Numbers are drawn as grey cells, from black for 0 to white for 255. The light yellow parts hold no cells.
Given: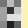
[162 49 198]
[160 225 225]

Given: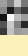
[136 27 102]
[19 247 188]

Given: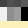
[241 143 156]
[240 142 155]

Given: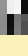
[146 238 246]
[140 15 113]

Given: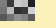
[115 185 46]
[88 116 144]

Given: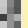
[194 118 84]
[61 145 174]

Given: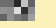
[147 141 221]
[100 144 120]

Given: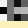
[2 115 178]
[246 106 13]
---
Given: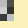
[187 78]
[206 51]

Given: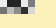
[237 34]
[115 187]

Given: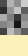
[77 178]
[45 148]

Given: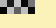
[181 27]
[4 194]

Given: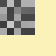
[76 188]
[171 66]

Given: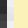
[46 239]
[44 232]
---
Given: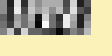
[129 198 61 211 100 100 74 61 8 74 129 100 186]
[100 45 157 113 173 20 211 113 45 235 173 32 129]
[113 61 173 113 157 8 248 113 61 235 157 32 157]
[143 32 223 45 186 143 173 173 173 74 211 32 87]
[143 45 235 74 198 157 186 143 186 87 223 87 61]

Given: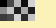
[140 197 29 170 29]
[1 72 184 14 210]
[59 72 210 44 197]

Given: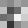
[191 78 109 218]
[191 52 137 165]
[149 137 165 149]
[109 121 242 205]

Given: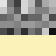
[228 117 62 213 185 89 169 185]
[201 141 89 213 169 129 129 169]
[76 46 117 46 117 89 201 18]
[141 141 129 155 155 141 129 155]
[102 117 155 76 102 102 169 76]

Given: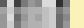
[91 218 64 121 151 136 218 218 49 121]
[151 218 107 151 177 163 191 204 107 136]
[151 204 121 163 177 177 191 204 107 151]
[163 204 136 163 177 177 191 204 121 151]

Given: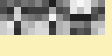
[202 215 45 176 202 215 215 61 176 190 61 88 73 176 215]
[202 231 61 190 176 215 202 45 176 190 131 131 103 190 190]
[88 116 88 116 103 131 88 31 116 147 231 247 231 176 131]
[73 45 202 45 61 61 61 162 73 88 231 190 231 88 61]
[131 103 215 131 116 103 131 247 147 103 31 31 31 73 116]

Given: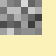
[75 101 87 159 62 143]
[175 129 117 216 101 129]
[159 202 129 143 143 129]
[159 117 175 143 101 62]
[117 190 190 101 202 175]
